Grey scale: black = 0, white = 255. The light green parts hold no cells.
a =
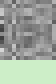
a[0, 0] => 128
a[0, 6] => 163
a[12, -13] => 150
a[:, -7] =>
[150, 128, 181, 178, 107, 146, 119, 109, 165, 101, 108, 118, 166, 173, 131]
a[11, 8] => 137
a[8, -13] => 152
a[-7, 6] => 172
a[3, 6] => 168
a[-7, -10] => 169
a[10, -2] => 130
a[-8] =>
[67, 130, 161, 124, 145, 130, 116, 109, 124, 131, 152, 134, 116, 172]
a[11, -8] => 103
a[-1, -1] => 109
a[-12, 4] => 141
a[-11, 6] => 105
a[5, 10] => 155
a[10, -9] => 131
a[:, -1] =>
[176, 113, 140, 126, 129, 97, 171, 172, 174, 172, 154, 115, 104, 160, 109]
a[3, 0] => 200
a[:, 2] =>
[166, 120, 147, 137, 127, 109, 162, 161, 168, 157, 147, 124, 117, 158, 122]
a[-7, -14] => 143
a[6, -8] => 126
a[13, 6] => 180
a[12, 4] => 130
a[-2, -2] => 139
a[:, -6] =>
[140, 144, 154, 155, 137, 156, 127, 124, 142, 126, 130, 137, 160, 150, 142]
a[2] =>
[195, 154, 147, 140, 155, 156, 179, 181, 154, 135, 125, 141, 151, 140]
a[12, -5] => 167
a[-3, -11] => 178
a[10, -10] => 136
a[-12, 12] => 158
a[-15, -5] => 116

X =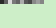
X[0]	42
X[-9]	218
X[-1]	133
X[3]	120

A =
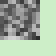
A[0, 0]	75
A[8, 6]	190
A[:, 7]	[191, 133, 98, 89, 84, 79, 102, 130, 100, 97]
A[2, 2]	84
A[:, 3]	[182, 96, 118, 112, 112, 165, 83, 171, 156, 210]
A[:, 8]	[127, 171, 81, 128, 125, 129, 179, 183, 71, 65]
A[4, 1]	117
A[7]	[87, 150, 190, 171, 110, 62, 71, 130, 183, 183]
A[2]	[121, 87, 84, 118, 157, 166, 139, 98, 81, 103]
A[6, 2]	175
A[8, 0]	98
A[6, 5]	177
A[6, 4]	111
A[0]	[75, 76, 164, 182, 98, 62, 138, 191, 127, 59]
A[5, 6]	79
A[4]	[88, 117, 165, 112, 91, 156, 142, 84, 125, 165]
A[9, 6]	135
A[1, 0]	144
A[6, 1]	119
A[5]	[90, 73, 112, 165, 175, 129, 79, 79, 129, 174]

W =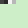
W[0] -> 65
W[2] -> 243

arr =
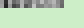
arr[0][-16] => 155
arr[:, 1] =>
[48, 37]
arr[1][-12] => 91
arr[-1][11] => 154
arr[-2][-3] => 181
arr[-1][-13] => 70
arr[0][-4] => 163
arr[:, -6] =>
[186, 128]
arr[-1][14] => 146
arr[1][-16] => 163

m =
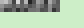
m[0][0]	180
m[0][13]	122
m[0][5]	92
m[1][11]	77
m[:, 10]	[139, 107, 79]
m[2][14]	92
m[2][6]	60
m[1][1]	117
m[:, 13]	[122, 97, 53]
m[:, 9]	[158, 134, 119]
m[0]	[180, 193, 151, 70, 217, 92, 180, 36, 81, 158, 139, 52, 168, 122, 89]
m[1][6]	115

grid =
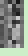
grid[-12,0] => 145
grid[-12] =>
[145, 97, 48, 117, 22, 97]
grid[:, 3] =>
[117, 50, 46, 60, 128, 45, 93, 171, 167, 175, 46, 122]
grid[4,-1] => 123
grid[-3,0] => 89
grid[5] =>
[132, 103, 143, 45, 61, 103]
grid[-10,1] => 103
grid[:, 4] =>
[22, 126, 55, 29, 204, 61, 190, 168, 178, 151, 111, 203]
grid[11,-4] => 156
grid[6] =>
[78, 121, 176, 93, 190, 121]
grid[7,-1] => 118
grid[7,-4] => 85
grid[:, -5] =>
[97, 112, 103, 99, 123, 103, 121, 118, 118, 114, 110, 122]
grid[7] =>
[83, 118, 85, 171, 168, 118]
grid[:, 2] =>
[48, 178, 137, 109, 149, 143, 176, 85, 95, 71, 173, 156]
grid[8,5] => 118
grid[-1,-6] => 71
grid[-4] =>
[79, 118, 95, 167, 178, 118]

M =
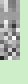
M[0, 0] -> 193
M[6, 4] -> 151
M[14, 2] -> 239
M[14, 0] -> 35
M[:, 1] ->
[225, 221, 216, 157, 163, 240, 216, 196, 109, 222, 154, 111, 87, 155, 131]
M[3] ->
[158, 157, 156, 156, 158]
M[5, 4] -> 172
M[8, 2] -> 196
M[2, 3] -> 137
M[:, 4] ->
[168, 163, 166, 158, 159, 172, 151, 233, 158, 96, 157, 129, 169, 103, 174]
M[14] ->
[35, 131, 239, 162, 174]
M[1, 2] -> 132
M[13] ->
[177, 155, 82, 211, 103]
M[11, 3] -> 173
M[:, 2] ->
[127, 132, 156, 156, 157, 147, 122, 169, 196, 135, 202, 138, 208, 82, 239]
